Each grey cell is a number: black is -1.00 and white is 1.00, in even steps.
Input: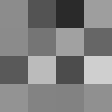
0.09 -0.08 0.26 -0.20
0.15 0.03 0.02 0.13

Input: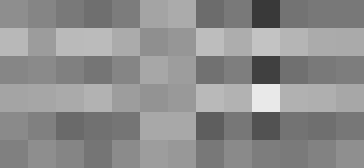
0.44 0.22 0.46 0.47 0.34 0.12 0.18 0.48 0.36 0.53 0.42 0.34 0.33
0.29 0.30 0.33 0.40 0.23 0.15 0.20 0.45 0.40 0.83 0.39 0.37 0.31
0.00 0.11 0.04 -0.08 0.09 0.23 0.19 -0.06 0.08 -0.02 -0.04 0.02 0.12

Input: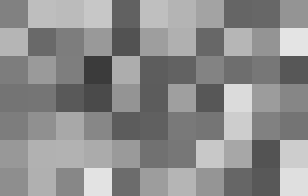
0.42 -0.18 -0.02 0.20 -0.36 0.24 0.38 -0.19 0.43 0.16 0.79
-0.09 -0.08 -0.30 -0.42 0.16 -0.28 0.25 -0.32 0.72 0.22 0.05
0.19 0.39 0.40 0.34 0.21 -0.11 -0.07 0.57 0.31 -0.35 0.61

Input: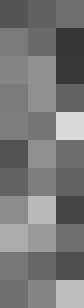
-0.04 -0.17 -0.59
-0.04 0.13 -0.22
-0.36 0.12 -0.15
0.10 0.46 -0.47
-0.07 -0.20 -0.38

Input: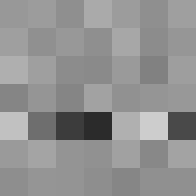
0.25 0.13 0.19 0.12 0.31 0.10 0.18
0.04 0.17 0.04 0.27 0.14 0.17 0.19
0.21 0.29 0.16 0.14 0.26 0.07 0.28

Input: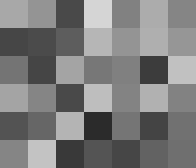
-0.45 -0.41 -0.27 0.43 0.16 0.37 0.18
0.29 0.04 -0.43 0.49 0.03 0.39 0.02
0.04 0.53 -0.55 -0.34 -0.45 -0.23 -0.13
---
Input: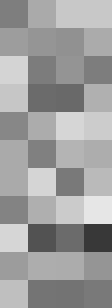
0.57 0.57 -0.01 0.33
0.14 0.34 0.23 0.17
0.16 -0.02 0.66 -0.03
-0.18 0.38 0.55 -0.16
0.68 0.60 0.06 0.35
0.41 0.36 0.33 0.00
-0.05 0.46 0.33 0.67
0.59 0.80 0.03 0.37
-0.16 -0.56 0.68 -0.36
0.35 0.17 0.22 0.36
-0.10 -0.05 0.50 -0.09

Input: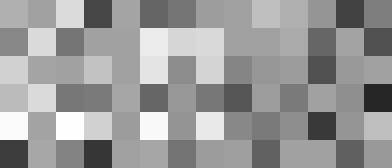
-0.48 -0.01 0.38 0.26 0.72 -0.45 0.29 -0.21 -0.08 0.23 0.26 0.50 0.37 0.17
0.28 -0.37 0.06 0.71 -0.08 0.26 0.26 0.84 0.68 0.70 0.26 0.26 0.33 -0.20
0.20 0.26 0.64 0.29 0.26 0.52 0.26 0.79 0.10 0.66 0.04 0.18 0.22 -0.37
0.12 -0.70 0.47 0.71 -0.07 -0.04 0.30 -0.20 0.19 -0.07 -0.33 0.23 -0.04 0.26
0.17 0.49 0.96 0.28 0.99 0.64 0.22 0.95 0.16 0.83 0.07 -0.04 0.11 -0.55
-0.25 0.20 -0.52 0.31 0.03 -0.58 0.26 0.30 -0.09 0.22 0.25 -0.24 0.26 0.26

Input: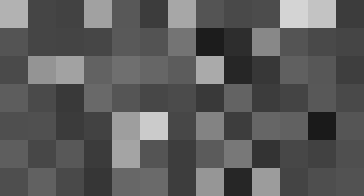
0.53 -0.53 0.40 -0.46 -0.48 0.26 -0.31 -0.53 0.31 -0.34 -0.43 -0.40 0.66
-0.43 -0.46 -0.34 -0.46 -0.47 -0.45 -0.30 -0.35 -0.09 -0.78 -0.65 0.07 -0.34
-0.32 -0.51 -0.42 0.16 0.27 -0.23 -0.13 -0.20 -0.28 0.33 -0.70 -0.57 -0.25
-0.31 -0.43 -0.27 -0.42 -0.55 -0.18 -0.33 -0.44 -0.41 -0.55 -0.22 -0.53 -0.47
-0.80 -0.33 -0.38 -0.37 -0.54 -0.48 0.24 0.59 -0.44 0.03 -0.52 -0.20 -0.24
-0.49 -0.38 -0.26 -0.44 -0.31 -0.54 0.29 -0.34 -0.52 -0.29 -0.06 -0.60 -0.44
-0.39 -0.36 -0.39 -0.24 -0.43 -0.58 -0.19 -0.17 -0.52 0.18 -0.70 0.22 -0.47

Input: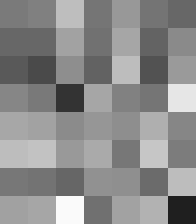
-0.09 -0.19 -0.04 0.00 0.49 -0.08 0.19
-0.22 0.08 -0.19 -0.19 0.27 -0.11 0.30
-0.36 0.21 -0.30 -0.42 0.11 -0.23 0.48
-0.08 0.80 0.05 -0.05 -0.60 0.30 0.01
0.37 0.05 0.31 0.27 0.09 0.18 0.11
0.55 -0.03 0.48 0.52 0.20 0.33 -0.07
-0.16 0.48 -0.07 -0.10 -0.20 0.14 0.12
0.40 -0.76 0.26 0.30 0.96 -0.12 0.27

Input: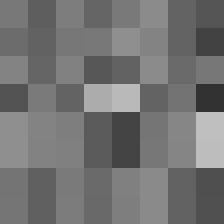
-0.22 -0.33 -0.06 -0.26 -0.02 -0.21 -0.05 0.09
-0.22 -0.48 -0.15 -0.23 -0.07 -0.06 0.12 0.03
-0.17 -0.07 0.03 -0.21 0.01 -0.32 -0.23 0.09
-0.10 -0.61 -0.35 -0.04 -0.22 0.35 0.45 -0.22
0.05 0.50 0.12 0.03 -0.01 -0.29 -0.47 -0.08
0.04 0.48 0.12 0.02 0.00 -0.29 -0.47 -0.07
-0.23 -0.38 -0.09 -0.25 -0.04 -0.17 0.00 0.08
-0.23 -0.37 -0.08 -0.25 -0.03 -0.18 -0.01 0.08

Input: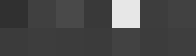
-0.52 -0.49 -0.62 -0.50 -0.43 -0.55 0.81
-0.53 -0.51 -0.54 -0.52 -0.53 -0.54 -0.48

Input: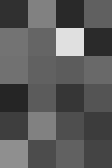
-0.68 -0.25 -0.62 0.01
0.76 -0.67 -0.10 -0.21
-0.28 -0.18 -0.11 -0.24
-0.58 -0.34 -0.71 -0.29
-0.39 -0.53 -0.51 0.01
-0.24 -0.47 0.12 -0.40
